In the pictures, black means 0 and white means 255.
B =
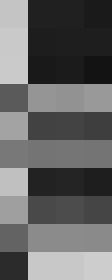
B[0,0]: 196
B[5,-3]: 116
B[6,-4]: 192
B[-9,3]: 30
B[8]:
[99, 139, 139, 138]
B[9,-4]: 43
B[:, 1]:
[32, 29, 25, 149, 66, 116, 34, 73, 139, 200]
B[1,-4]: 201
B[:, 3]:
[26, 30, 19, 153, 62, 116, 30, 69, 138, 205]
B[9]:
[43, 200, 200, 205]

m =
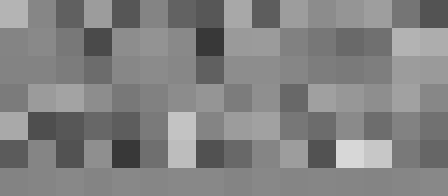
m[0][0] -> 180
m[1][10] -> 129
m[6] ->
[131, 133, 136, 132, 136, 134, 136, 136, 132, 136, 133, 134, 133, 132, 134, 136]
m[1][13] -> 112
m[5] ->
[91, 133, 82, 143, 56, 111, 189, 81, 104, 133, 157, 82, 215, 199, 121, 102]
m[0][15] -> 83
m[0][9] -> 93
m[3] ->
[123, 155, 163, 141, 120, 129, 140, 149, 124, 143, 104, 160, 151, 142, 161, 135]
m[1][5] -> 147
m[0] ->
[180, 134, 96, 156, 86, 132, 98, 87, 168, 93, 157, 140, 149, 158, 117, 83]
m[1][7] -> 56
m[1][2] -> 120
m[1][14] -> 179
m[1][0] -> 132
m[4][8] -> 156
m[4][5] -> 122
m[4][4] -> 93
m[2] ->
[131, 131, 124, 108, 135, 139, 135, 96, 141, 141, 134, 125, 122, 126, 156, 154]
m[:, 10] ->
[157, 129, 134, 104, 119, 157, 133]
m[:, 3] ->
[156, 74, 108, 141, 103, 143, 132]
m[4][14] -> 130
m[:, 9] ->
[93, 155, 141, 143, 161, 133, 136]

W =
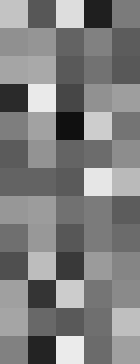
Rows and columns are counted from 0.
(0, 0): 195
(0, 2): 221
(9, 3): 155
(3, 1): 234
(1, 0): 144
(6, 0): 99
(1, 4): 92
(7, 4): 92
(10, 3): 117
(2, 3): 114
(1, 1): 149
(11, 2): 89
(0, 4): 123
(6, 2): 90
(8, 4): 107
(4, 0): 126
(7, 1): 156

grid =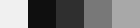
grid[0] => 240
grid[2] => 47
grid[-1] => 168

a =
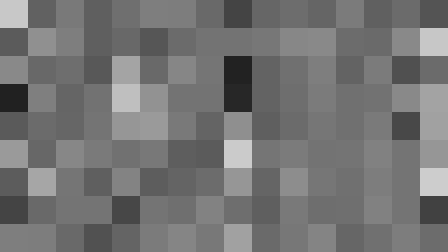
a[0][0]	200
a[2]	[137, 104, 110, 88, 164, 105, 134, 117, 34, 99, 112, 126, 99, 123, 80, 107]
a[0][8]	68
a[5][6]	94
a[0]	[200, 97, 121, 95, 111, 126, 125, 105, 68, 102, 109, 101, 123, 96, 107, 84]
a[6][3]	95
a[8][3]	81
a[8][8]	161
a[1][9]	119
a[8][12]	102
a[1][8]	115
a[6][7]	108
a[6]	[92, 166, 117, 95, 131, 93, 100, 108, 150, 101, 141, 118, 112, 125, 116, 205]
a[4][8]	143
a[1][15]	199
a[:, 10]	[109, 135, 112, 110, 107, 123, 141, 121, 119]
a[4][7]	100
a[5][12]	116
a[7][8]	110
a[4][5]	154
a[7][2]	116
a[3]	[33, 127, 101, 114, 191, 146, 115, 115, 39, 99, 110, 123, 112, 114, 137, 163]
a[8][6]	133
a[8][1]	125
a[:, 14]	[107, 137, 80, 137, 72, 116, 116, 116, 125]
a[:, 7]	[105, 115, 117, 115, 100, 91, 108, 130, 120]
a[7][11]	110
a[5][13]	129

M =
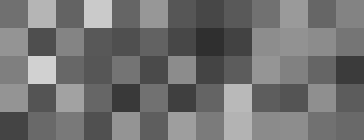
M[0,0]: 112
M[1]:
[148, 78, 132, 88, 79, 98, 71, 47, 66, 141, 146, 140, 117]
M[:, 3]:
[202, 88, 86, 102, 80]
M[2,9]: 149
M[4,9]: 139
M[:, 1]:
[181, 78, 209, 84, 105]
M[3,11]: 143
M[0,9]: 113
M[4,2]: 121
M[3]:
[148, 84, 162, 102, 57, 113, 63, 100, 185, 93, 84, 143, 92]
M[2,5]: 74
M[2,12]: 59
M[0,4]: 101
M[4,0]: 68
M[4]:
[68, 105, 121, 80, 148, 94, 158, 123, 179, 139, 141, 113, 105]
